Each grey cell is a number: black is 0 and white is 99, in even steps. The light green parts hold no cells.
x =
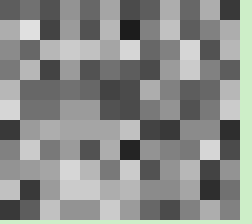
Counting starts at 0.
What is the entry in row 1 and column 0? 67
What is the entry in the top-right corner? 22
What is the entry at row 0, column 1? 44
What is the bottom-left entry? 22
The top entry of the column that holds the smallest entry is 29
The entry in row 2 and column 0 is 54
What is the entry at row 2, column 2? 71
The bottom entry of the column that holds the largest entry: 36
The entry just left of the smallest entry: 71
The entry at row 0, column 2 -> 32
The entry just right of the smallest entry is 50
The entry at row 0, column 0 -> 36
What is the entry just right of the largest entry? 26
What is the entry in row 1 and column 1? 87
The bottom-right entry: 50

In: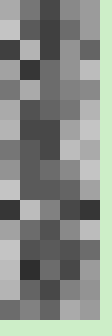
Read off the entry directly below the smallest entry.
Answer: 39
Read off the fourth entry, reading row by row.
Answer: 53
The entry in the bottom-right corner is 60
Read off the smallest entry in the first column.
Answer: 21
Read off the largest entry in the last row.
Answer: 66
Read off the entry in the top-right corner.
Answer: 60
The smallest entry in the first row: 28
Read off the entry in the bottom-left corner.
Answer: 42
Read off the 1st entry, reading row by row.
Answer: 66
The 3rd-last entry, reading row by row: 39
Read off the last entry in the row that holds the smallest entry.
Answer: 60
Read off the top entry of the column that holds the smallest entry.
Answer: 46
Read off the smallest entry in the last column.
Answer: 21
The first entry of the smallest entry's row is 73
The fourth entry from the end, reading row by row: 50

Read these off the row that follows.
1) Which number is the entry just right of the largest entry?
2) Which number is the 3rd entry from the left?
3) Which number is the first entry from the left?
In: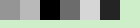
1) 14
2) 0
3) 58

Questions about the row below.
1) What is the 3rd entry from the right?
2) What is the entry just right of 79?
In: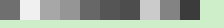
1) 79
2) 51

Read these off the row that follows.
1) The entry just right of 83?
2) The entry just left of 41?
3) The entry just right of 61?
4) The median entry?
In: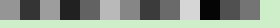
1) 2
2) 23
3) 13
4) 41

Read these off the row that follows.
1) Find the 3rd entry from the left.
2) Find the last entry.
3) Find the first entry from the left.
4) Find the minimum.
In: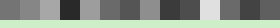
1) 65
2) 37
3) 45
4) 16

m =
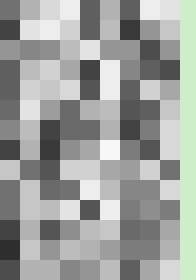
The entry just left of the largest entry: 65
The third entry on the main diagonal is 55
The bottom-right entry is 84
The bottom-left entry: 30
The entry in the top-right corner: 88
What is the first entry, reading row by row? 44
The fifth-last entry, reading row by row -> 58
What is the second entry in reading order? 69
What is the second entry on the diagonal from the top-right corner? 58
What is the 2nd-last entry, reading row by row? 65
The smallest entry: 18
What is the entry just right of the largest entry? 48
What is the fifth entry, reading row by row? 37
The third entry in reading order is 84
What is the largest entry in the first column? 77
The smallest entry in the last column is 30
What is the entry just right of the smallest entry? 77
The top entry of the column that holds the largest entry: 69
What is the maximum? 96
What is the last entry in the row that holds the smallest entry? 69
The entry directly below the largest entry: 65
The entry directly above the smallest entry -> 26

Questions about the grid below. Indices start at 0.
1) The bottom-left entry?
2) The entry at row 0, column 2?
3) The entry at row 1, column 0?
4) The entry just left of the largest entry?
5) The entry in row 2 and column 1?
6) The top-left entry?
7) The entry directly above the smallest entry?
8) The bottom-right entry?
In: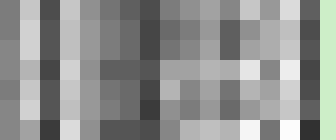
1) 52
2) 30
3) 48
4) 45
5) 81
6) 48
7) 37
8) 19

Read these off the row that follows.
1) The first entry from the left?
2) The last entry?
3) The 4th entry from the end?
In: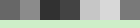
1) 40
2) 47
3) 26
